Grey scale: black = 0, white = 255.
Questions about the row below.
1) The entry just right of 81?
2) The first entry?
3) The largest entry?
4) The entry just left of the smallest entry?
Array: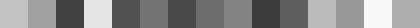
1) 115
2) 195
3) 249
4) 131

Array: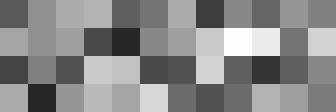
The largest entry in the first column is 171
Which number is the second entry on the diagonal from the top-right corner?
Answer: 116
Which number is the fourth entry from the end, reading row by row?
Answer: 108
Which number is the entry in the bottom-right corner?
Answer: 123
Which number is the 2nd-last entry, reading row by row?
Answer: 158
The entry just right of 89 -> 144
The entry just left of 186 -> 150
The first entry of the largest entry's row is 165
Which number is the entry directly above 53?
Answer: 235
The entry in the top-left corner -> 89
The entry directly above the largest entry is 136
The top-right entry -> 129
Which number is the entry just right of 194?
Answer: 74
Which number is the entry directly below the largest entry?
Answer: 95

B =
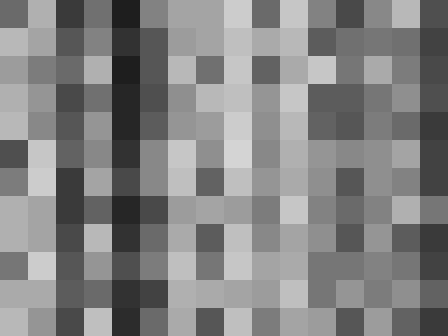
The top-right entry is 79
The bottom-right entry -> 58
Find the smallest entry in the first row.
30
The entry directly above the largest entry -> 204
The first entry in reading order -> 106
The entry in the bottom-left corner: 184
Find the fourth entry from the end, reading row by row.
86
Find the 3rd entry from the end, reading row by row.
156
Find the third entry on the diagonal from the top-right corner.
170
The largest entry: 212
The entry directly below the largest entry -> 191
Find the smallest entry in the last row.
44
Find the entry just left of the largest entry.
143
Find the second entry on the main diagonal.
164
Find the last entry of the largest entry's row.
66
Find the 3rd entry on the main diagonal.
106
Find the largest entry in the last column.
118
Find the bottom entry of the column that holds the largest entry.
191

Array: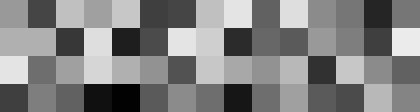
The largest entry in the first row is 228
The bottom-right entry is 132
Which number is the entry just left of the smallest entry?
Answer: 16
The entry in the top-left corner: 153
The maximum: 235
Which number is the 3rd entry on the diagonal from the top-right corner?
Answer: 199
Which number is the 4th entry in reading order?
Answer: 160
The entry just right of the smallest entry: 90
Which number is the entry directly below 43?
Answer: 168
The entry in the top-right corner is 118
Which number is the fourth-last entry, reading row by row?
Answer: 90
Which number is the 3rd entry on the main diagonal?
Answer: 160
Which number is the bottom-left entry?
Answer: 63
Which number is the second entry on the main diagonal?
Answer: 176
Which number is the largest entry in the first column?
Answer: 228
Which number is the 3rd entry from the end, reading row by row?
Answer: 75
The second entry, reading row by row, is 69

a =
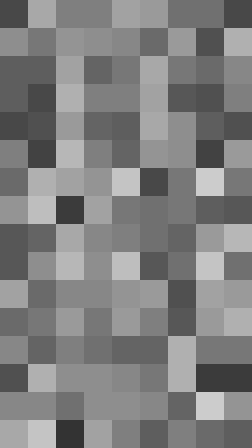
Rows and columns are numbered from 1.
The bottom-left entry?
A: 168
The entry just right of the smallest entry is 162
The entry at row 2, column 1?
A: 142
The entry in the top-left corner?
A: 72
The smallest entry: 51
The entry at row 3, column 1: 94
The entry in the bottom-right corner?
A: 94
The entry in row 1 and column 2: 168
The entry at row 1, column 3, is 127
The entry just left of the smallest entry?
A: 196
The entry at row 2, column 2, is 119
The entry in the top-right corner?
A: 72
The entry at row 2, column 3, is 148
